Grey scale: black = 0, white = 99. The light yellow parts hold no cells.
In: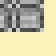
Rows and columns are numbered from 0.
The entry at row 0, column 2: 36
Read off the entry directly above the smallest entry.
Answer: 73
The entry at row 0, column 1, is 46
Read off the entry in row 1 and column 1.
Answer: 52
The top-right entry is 31
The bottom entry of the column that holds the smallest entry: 21
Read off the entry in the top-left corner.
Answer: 67
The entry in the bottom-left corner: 26
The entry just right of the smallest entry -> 78
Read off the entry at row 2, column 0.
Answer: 57
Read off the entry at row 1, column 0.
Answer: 26
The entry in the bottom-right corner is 78
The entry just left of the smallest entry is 78
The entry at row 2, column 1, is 41
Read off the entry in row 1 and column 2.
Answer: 78

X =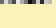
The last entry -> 73
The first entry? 41
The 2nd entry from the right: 79
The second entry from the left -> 84

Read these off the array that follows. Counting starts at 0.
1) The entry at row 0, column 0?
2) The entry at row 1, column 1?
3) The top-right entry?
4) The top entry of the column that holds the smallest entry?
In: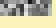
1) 33
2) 27
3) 50
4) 10

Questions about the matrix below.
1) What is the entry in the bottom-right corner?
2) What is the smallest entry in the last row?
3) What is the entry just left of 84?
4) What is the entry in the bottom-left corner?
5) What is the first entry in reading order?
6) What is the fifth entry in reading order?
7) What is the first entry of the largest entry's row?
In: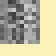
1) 58
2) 36
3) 74
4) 58
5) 53
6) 48
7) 36

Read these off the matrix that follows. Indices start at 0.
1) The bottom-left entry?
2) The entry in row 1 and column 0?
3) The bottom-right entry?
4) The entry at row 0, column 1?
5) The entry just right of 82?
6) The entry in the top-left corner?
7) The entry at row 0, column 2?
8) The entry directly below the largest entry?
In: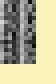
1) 54
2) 70
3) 27
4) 54
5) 59
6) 76
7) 39
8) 70
